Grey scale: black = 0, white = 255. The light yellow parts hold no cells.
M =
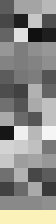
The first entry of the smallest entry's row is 100
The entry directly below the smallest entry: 143
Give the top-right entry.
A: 184
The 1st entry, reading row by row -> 92
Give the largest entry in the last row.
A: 143
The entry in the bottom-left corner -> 137
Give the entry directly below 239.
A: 205
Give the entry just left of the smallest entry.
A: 225
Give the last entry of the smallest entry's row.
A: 30
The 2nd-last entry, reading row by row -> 137
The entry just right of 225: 16
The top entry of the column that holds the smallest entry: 164
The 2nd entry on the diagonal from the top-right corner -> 199
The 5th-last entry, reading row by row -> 57

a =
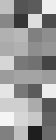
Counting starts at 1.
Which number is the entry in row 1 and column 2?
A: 84
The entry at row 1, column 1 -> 192
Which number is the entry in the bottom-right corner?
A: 106
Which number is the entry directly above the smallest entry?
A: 200
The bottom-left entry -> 128
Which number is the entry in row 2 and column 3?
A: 222
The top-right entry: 237
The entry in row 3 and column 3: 128
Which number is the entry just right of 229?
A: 120
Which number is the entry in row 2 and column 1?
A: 135
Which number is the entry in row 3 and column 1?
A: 177

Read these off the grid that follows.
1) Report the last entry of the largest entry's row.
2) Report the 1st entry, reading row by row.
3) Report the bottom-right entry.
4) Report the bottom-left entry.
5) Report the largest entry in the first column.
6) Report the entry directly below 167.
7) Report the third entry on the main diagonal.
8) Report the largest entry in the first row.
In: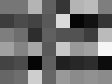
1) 246
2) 118
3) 139
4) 102
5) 161
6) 5
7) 45
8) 187

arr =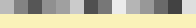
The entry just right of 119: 235
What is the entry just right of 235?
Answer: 181
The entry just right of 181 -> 152

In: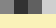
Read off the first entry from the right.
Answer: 207
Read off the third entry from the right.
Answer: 50
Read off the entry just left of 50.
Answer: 132

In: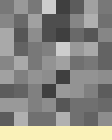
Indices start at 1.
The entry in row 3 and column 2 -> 86
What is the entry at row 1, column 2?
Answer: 153
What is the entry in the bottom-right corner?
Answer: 141
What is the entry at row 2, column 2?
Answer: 105
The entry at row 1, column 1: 120
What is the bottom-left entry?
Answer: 92
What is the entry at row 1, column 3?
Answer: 120
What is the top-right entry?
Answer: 120
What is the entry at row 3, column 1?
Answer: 169

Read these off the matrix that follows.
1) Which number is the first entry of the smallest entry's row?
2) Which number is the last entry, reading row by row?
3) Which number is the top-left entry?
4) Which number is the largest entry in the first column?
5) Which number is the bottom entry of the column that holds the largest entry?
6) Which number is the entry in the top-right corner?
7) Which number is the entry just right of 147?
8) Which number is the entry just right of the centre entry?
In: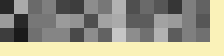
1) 61
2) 112
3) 40
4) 155
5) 198
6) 98
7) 79
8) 170

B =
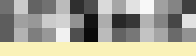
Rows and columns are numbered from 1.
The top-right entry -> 63
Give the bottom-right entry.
146
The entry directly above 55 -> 226
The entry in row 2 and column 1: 93
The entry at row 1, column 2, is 203
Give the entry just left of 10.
78
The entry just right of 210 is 146
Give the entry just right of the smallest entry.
187
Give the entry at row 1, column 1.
113
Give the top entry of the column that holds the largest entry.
248
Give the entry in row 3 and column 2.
179
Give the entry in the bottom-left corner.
93
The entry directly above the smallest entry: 18

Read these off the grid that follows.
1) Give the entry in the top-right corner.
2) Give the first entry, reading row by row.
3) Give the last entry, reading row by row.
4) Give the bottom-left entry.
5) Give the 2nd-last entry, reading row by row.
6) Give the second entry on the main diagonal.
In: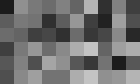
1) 63
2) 28
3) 180
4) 79
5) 151
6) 121

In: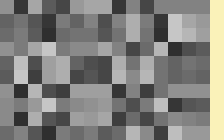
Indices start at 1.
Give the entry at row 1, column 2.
54
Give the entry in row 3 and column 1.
107
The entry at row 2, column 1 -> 99
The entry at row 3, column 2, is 123
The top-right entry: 130
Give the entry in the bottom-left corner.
107
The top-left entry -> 145
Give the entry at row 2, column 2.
115
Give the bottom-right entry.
153
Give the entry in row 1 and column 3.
166
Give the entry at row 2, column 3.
85

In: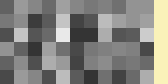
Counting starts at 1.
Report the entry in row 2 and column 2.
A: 140
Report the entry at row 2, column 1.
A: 120
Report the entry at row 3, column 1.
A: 79
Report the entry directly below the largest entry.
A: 112
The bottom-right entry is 173
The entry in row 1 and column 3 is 134
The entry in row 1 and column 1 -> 98
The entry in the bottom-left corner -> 73
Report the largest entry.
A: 233
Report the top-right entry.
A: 147
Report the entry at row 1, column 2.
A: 154

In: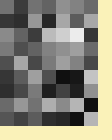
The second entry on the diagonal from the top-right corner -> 92
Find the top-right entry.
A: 106
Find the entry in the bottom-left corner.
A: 85
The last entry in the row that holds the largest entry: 54
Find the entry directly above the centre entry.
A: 130
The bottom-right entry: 181
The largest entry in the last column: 195
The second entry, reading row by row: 60
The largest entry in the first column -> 138
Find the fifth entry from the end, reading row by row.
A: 92
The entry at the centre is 122
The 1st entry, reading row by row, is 114
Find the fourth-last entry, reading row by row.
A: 46
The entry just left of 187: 60
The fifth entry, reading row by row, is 144
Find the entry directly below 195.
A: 144
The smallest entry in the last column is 16
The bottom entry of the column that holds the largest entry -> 16

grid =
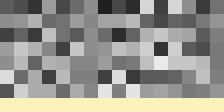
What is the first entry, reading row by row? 91
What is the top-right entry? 114
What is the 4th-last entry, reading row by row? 148
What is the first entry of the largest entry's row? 142
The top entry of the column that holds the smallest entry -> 31
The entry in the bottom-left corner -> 84
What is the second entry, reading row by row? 78
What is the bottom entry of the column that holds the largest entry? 163
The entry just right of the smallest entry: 72
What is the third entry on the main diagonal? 58
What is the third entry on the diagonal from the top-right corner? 163
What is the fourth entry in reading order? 156
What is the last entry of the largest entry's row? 121
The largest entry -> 234
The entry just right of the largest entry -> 198
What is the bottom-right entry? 148
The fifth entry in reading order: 72
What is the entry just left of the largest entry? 191
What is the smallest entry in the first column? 64
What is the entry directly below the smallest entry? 163
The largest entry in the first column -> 220
